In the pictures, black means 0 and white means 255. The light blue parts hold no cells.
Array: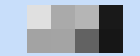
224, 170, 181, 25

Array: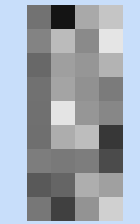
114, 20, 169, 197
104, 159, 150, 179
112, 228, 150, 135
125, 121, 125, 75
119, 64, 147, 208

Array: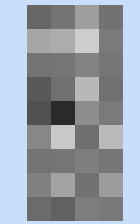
102, 115, 158, 114
115, 117, 130, 117
81, 42, 141, 122
115, 117, 126, 118
107, 97, 125, 120

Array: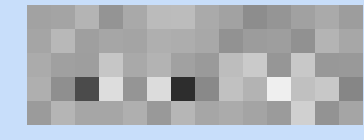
162, 164, 180, 148, 169, 187, 188, 170, 162, 141, 149, 161, 170, 157
171, 160, 158, 198, 169, 179, 161, 154, 189, 202, 150, 200, 152, 153
155, 181, 166, 166, 175, 153, 182, 166, 171, 164, 155, 208, 147, 165

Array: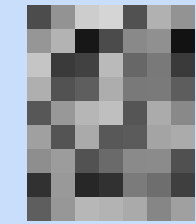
76, 147, 205, 213, 81, 177, 147
197, 58, 65, 186, 103, 121, 58
87, 152, 182, 191, 85, 171, 137
142, 156, 82, 106, 138, 139, 80
94, 151, 183, 179, 170, 134, 160

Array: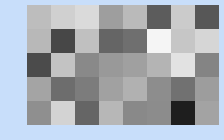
189, 208, 218, 158, 186, 92, 203, 87
75, 195, 137, 153, 160, 180, 226, 132
143, 211, 101, 183, 137, 140, 30, 163

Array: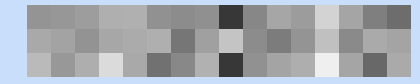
148, 151, 157, 175, 176, 145, 140, 144, 55, 135, 166, 156, 211, 165, 127, 109
186, 152, 174, 219, 169, 113, 136, 177, 55, 145, 164, 174, 239, 165, 104, 170
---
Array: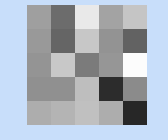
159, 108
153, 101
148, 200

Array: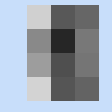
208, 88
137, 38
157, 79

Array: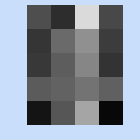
78, 45
53, 106
56, 93

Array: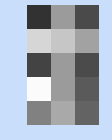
50, 155
214, 198
67, 155

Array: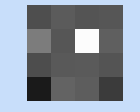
78, 91
124, 86
77, 89

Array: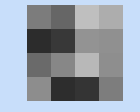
124, 102
44, 56
106, 135
